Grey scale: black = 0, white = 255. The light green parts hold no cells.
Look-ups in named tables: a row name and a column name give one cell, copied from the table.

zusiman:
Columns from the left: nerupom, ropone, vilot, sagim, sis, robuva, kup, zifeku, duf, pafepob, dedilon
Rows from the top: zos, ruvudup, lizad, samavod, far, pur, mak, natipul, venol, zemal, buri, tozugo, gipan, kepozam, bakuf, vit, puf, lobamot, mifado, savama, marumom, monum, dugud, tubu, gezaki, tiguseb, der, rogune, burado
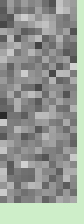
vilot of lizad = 177
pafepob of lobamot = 169
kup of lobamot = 157
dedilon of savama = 107
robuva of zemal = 138
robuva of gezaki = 167
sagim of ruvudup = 130
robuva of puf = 187
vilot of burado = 105
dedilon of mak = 106
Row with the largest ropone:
natipul

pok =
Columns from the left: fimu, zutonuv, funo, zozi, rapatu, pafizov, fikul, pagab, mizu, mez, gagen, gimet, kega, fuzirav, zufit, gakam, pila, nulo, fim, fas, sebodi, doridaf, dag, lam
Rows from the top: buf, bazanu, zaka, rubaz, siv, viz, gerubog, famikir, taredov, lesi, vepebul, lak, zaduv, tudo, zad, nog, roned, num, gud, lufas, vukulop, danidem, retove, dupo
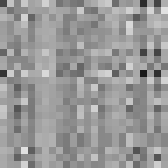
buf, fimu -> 71
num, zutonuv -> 151
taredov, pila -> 166
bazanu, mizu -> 165
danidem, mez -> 122
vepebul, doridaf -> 158
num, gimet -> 155
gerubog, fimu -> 169
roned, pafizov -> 155
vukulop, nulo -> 131
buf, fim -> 148
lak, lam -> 210
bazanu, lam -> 225
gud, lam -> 162
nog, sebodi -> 133
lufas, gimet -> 121
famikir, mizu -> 123
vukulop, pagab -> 177
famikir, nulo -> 159

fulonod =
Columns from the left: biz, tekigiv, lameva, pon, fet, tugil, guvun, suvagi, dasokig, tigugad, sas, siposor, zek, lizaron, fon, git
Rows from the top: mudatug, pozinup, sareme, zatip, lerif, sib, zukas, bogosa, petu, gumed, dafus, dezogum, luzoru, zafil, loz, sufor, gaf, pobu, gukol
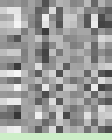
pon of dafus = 191
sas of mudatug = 133
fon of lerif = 152
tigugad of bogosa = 174
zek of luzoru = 84
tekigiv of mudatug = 145
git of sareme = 119
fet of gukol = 151
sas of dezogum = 115
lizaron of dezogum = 127
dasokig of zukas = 186
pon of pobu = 147
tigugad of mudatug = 171
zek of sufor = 169
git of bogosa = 119
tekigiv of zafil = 148
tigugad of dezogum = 152
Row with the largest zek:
gaf

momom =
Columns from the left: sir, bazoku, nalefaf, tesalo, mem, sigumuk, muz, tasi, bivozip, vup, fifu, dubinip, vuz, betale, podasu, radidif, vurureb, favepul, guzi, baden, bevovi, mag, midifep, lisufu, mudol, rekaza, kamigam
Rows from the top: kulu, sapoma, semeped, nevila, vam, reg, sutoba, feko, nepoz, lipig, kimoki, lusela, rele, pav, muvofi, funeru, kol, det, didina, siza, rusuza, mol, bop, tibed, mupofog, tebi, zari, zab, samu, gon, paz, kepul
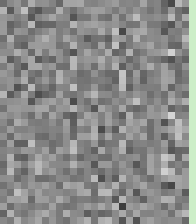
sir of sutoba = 128
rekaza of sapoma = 114
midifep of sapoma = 131
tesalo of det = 155
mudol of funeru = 100
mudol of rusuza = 101
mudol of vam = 128
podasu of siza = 121
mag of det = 111
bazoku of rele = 147
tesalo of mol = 153
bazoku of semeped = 142
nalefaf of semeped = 127
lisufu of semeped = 135
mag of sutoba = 164
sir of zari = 114

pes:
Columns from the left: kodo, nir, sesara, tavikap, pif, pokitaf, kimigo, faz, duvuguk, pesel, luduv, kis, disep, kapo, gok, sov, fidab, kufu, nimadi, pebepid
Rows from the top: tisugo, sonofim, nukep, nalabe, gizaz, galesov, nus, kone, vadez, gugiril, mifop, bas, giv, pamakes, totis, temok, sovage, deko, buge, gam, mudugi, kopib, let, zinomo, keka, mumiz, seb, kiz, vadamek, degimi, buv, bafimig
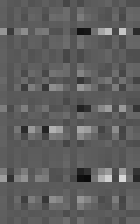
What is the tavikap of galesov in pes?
86
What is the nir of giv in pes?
84
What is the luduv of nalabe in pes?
88
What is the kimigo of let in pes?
88
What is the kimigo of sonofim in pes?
84
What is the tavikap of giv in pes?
61
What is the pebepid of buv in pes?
84
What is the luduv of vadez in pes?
89
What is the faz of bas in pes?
83
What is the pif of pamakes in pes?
89
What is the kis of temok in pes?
34

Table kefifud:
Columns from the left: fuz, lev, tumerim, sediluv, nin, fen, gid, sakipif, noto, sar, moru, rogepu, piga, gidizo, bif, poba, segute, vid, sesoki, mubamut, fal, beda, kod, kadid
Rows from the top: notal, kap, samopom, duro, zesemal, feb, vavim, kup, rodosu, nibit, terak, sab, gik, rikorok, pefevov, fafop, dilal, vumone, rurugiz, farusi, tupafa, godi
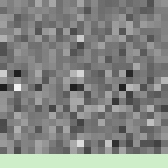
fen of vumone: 126
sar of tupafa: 131
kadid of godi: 148
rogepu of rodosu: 127
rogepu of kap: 122
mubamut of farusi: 134
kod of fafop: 101

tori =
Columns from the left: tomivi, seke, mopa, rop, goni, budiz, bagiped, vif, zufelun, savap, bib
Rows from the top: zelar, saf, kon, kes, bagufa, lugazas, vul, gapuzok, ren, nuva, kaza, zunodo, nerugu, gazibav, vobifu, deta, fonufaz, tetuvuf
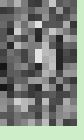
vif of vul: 88
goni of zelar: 63
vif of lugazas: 111
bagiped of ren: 172
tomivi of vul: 109
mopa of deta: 140
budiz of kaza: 85
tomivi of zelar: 148
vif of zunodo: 66
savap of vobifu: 171
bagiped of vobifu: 188
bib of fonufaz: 120
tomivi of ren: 76
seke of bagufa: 42
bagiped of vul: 188
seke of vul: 41
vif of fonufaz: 96
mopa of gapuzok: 95
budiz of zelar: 58

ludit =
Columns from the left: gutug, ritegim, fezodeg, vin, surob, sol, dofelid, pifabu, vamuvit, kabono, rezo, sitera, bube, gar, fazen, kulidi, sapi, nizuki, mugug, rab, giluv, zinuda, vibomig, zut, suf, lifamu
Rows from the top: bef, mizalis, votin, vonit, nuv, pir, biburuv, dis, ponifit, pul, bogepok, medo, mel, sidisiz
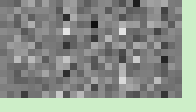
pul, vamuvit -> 163
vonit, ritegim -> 120
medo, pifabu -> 122
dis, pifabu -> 124
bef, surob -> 167
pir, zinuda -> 147
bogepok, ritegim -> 118
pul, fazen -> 107
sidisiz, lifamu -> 112
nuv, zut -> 111
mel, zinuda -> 155
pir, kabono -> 101
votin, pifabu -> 133
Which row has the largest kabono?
nuv

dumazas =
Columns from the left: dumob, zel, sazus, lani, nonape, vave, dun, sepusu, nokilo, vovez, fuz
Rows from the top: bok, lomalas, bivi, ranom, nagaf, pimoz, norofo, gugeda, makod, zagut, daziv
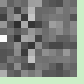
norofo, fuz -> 85
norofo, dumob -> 95
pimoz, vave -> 67
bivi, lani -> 59
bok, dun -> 96
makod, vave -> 115
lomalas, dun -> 106
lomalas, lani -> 124
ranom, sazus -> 47
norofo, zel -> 102
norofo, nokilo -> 72
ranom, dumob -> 151
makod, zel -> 119

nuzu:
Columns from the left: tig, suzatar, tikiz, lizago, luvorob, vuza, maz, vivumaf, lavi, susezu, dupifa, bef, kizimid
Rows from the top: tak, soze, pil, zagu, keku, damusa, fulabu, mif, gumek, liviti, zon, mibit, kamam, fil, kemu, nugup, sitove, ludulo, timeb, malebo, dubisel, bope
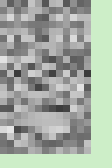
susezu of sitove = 166
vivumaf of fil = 169
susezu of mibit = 141
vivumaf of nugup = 77
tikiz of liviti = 193
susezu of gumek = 176
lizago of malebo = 198
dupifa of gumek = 94
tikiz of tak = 132
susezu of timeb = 199
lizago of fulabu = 125
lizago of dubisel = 184
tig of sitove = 186
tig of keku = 182
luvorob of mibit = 101
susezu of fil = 115
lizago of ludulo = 176
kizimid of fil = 124
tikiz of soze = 115
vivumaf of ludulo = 188
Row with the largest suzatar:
timeb

